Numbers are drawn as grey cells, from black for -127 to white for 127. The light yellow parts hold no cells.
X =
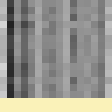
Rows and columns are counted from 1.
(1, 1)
53
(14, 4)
-42
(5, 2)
-77
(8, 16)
47
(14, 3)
-10
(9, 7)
-2
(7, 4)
-24
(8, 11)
-20
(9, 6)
41
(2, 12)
19
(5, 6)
41
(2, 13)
19
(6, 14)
30
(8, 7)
2
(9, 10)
39
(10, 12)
16
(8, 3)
20
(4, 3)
-2
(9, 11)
-8
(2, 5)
-4
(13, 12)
18
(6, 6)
31
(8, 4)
-24
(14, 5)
0
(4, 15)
-16
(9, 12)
17
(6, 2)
-58
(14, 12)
12
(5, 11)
-8
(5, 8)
-7
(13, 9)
17
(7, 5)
17
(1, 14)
22
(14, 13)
27
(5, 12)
18
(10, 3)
-6
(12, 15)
-2

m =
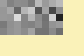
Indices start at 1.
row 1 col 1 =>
31
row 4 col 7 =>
-10
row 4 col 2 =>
16
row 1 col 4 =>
11
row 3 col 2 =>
22
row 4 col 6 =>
15
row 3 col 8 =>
79
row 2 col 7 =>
35
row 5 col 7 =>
-12
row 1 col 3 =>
13
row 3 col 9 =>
-93
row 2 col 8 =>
-55
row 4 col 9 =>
27
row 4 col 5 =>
2
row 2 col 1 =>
23
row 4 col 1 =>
-5

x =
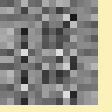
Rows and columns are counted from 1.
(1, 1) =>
-26
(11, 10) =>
-50
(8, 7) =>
36
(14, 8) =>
-1
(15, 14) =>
30
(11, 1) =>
32
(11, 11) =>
34
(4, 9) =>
-6
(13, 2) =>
-38
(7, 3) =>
-6
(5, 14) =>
2
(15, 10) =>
28
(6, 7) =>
-39
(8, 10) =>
-16
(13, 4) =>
85
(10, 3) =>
-19
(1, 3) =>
-4
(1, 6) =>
-25
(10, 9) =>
28
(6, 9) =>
-47
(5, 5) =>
22
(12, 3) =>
-6
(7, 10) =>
-7
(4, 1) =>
13
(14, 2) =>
-4
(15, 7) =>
-23
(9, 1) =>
37
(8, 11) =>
51
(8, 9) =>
94
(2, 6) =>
21
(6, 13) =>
-9
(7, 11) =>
-12
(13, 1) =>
-21
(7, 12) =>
10
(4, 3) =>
23
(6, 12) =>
7

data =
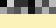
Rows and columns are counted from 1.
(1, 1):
-123
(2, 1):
39
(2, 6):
-30
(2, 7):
48
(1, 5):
-117

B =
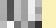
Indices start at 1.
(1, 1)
46
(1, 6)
59
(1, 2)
-47
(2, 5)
110
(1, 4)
33
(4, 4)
46
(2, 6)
30

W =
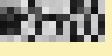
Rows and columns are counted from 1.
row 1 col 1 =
37
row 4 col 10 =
71
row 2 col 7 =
99
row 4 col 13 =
-87
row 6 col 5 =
-91
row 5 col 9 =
-74
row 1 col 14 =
-92
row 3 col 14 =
75
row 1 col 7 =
72
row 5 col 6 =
-85
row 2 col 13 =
7
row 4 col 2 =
-103
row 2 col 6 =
-41
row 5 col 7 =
84
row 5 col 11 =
-94
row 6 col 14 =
-106
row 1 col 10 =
81
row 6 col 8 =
43
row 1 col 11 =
-97
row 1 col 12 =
-80
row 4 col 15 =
-99
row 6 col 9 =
61
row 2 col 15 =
73
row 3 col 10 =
-72
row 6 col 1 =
69
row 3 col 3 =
-107
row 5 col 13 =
-88
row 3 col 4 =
-95

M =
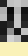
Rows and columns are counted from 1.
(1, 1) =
-91
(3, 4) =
-98
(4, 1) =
-101
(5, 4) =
65
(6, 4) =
-93
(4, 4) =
-87

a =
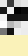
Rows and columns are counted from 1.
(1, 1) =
104
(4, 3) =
83
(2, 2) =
112
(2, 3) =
-126
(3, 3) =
-107
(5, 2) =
-109

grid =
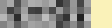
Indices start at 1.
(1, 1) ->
20
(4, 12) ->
-42
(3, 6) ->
6
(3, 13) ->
68
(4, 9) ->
-62
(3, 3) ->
-82
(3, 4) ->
49
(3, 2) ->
9
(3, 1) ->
55
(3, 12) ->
-93
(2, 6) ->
-66
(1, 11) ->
24
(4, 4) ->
6
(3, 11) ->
55

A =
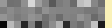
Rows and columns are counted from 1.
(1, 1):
24
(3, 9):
-19
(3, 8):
2
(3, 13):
7
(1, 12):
62
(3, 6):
11
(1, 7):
3
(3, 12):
20
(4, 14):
67
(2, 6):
-9
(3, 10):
3
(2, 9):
4
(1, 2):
-15
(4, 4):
-90
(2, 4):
6
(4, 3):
18
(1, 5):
88
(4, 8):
13
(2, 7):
17
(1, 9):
-4

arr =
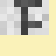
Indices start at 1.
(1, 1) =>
85
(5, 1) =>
75
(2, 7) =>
96
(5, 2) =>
104
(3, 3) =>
95
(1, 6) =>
-63
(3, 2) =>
88
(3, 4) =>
-50
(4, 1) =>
78
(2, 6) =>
100
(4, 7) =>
99
